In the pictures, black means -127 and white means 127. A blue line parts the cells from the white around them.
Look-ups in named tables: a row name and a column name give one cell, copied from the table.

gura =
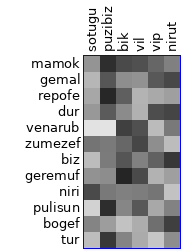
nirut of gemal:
-55
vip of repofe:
41
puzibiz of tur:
-71
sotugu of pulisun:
82
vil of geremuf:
-53
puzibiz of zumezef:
-5
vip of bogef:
-16
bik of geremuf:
-90
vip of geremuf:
50
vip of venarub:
59
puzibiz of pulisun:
-82
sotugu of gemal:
54
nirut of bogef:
-64
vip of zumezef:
14
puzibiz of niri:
-6
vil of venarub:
-47
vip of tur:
70

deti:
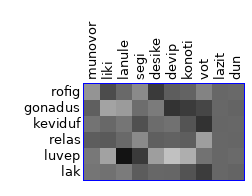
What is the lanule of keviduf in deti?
-10
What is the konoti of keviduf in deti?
-43
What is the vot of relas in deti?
30
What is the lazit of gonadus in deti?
-24
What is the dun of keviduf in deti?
-24
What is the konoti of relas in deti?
-33
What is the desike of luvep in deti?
30
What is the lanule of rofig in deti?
-22
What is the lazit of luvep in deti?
-24
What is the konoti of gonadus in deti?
-68
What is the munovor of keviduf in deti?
-12
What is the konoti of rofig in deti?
-28
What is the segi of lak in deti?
-35

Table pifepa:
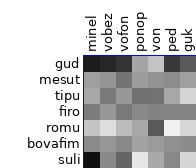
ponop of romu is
40
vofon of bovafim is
9
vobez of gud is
-89
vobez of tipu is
-5
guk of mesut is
32
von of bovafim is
27
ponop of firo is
9
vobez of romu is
94
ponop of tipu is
-14
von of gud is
67
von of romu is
-38
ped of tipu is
40
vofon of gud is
-76
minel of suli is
-111

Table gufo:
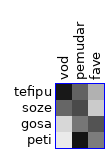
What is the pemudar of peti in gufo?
-107
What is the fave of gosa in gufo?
-44
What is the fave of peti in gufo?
-3
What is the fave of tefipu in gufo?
49
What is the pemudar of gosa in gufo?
-9
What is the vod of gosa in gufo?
87
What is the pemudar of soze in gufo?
-53
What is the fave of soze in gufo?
75
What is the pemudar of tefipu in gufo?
-29
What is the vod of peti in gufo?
106
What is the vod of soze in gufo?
-25
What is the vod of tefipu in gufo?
-103

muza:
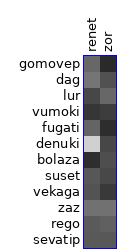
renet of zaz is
-14
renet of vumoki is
-73
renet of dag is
-10
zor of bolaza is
-49
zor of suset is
-55
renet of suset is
-40
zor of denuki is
-56
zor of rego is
-31
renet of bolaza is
-81
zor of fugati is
-82
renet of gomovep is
-24
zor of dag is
-46
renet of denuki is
80

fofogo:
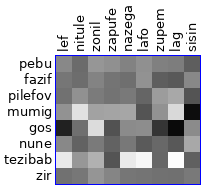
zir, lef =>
-14
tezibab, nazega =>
106
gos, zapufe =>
-45
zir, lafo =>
-11
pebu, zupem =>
0
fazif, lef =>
-9
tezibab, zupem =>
-24
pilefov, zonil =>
-4
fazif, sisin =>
8

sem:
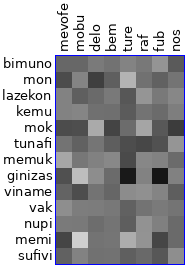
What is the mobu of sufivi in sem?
2
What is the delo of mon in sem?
-64
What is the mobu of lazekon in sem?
-32
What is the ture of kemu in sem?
-36
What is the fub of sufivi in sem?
-40
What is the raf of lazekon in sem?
21
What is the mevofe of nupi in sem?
-5
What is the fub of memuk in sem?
2
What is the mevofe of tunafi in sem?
-12
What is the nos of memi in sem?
-21
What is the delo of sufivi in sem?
-14
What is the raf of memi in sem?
19
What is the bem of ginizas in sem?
-20
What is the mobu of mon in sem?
4
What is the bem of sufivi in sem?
-13
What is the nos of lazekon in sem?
7
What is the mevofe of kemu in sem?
2
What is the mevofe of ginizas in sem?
-47
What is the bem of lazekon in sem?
-6

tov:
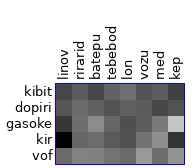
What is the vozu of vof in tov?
25
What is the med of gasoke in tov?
-5
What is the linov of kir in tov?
-124
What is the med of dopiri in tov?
-55
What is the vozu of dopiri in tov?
-36
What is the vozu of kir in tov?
-13
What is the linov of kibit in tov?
-57
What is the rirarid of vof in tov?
2
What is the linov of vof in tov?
-21
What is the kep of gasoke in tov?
68
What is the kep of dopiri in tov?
-45
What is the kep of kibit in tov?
-62
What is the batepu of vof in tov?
1
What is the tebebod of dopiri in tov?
-45
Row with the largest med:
kir

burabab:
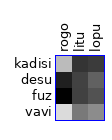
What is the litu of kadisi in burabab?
-75
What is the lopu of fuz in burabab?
-45
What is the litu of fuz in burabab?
-62
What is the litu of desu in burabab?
-61
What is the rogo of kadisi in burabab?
59
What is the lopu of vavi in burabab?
12
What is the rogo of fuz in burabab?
-126
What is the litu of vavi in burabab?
-6
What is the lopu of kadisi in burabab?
-68
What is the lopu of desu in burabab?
-30
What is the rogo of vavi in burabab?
91
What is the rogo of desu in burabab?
-95

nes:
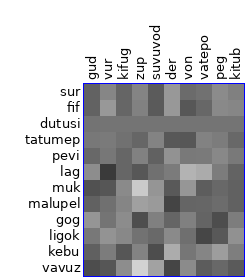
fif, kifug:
-25
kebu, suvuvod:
-50
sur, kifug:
-26
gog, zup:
-49
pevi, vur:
-8
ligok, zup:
-13
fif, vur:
24
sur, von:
-20

